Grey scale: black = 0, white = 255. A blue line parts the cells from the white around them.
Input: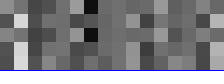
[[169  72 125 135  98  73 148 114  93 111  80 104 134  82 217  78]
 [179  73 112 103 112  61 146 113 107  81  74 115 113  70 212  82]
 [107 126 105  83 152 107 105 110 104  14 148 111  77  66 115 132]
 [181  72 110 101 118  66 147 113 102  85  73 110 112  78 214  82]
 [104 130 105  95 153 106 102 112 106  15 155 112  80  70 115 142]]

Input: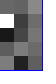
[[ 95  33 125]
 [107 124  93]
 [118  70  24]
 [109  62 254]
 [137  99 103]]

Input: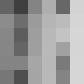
[[214 132 185 165  79 119]
 [214 122 184 166 132 132]
 [213 161 185 159 101 134]
 [214 195 184 158  93 135]
 [213 187 181 155 109 140]
 [211 103 174 132  63 100]]

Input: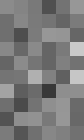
[[113 128 135 112  85 123]
 [104 151 121 146 142  83]
 [106 150 143 115  75 111]
 [143 142  56 107  94 163]
 [198  96 129 176 118 116]
 [114 128 101 117 139 101]
 [201 122 101 138 104 136]
 [102 149 151 123  78 111]
 [123 101 116 122 135 111]
 [151 115  80 121 132 139]]

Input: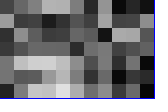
[[  7 106  58 140 110 173 224 193 197 124  34]
 [ 42  55   9 105  50 125 182 153  92  88 116]
 [  9 115  46 122  78 141 190 208 207 191 117]
 [ 97  80  65 121 110  43 102 103 104  82  57]
 [ 85 167 170  19  91 102  63  60  93 142  48]
 [141  69  67 163  64  83  50  28  65  60 156]
 [ 17  38  10 148  40 125 177 179 128 103  69]]

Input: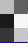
[[199  55]
 [247  26]
 [ 98 190]]

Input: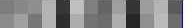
[[109 187 144  38 174 108 114 173  46 179 118 160 140]
 [ 91 180 157  53 159 100 127 192  55 179 142 136 125]]

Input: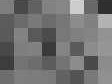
[[144 121  84  98 122 124 125 110]
 [139  74 139 115  92 109 115  61]
 [150 141  91 132  59 129 126  73]
 [147 132 127 120  76  89 131  89]
 [177 129 140 119 108 121 107  92]
 [ 48 104 205 134 130  97  73 126]]

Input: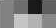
[[136 178 197 131]
 [ 95  25 109 131]]
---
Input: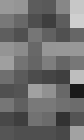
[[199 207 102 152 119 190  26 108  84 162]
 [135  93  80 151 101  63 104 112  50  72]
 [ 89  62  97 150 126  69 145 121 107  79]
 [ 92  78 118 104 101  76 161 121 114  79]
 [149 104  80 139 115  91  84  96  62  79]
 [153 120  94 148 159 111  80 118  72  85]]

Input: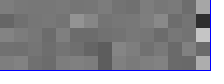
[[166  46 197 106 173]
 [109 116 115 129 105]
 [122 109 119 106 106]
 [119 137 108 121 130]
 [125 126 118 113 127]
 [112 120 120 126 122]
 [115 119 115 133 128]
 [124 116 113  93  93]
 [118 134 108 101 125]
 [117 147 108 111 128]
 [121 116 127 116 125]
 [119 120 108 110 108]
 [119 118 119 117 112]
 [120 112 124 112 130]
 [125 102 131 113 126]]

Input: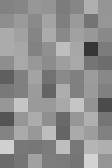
[[149 150 137 124 109 136 128  75 117 129 175 149]
 [175 116 152  54 117 156 154 147 176 157 181 211]
 [134 154 161 167 168 128 128 197 150 170 120 117]
 [124 127 137 190 158 138 173 168 105 101 190 123]
 [148 163 171 144 140 114 100 154 143 189 123 125]
 [151 138 133 130 152 163 155 154 172 152 119 161]
 [134 154 161 167 168 128 128 197 150 170 120 117]
 [130 142 171 171 142  95 121 151  84 131 208 107]]

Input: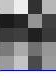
[[183  63  57 150 156]
 [ 49 148  32 113  74]
 [237  38  63 169 196]
 [198  27  58 122 155]]

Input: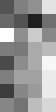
[[227 111 136 186 247 235 234 215]
 [144  31 203 170 171 162 154 189]
 [128  83 142 121 141 162 134 115]
 [ 84 105 254 125  74 126  60 134]]

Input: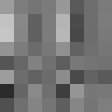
[[122 124 121 118 114  90 120 126]
 [110 110 109 111 116  99 119 117]
 [ 89  75  72  98 120  74 149 134]
 [152 180 183 144  93 140  62  94]
 [123 124 124 120 112 108 111 117]
 [117  97  96 108 129  98 137 132]
 [125 136 134 124 103 109 101 111]
 [156 194 198 147  85 157  43  80]]
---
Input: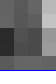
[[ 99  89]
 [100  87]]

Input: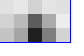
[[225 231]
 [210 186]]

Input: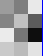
[[156 126]
 [132 193]]

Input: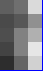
[[ 95 111]
 [ 74  87]]

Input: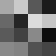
[[168 202]
 [104  36]]

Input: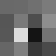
[[105 106]
 [ 86 122]]
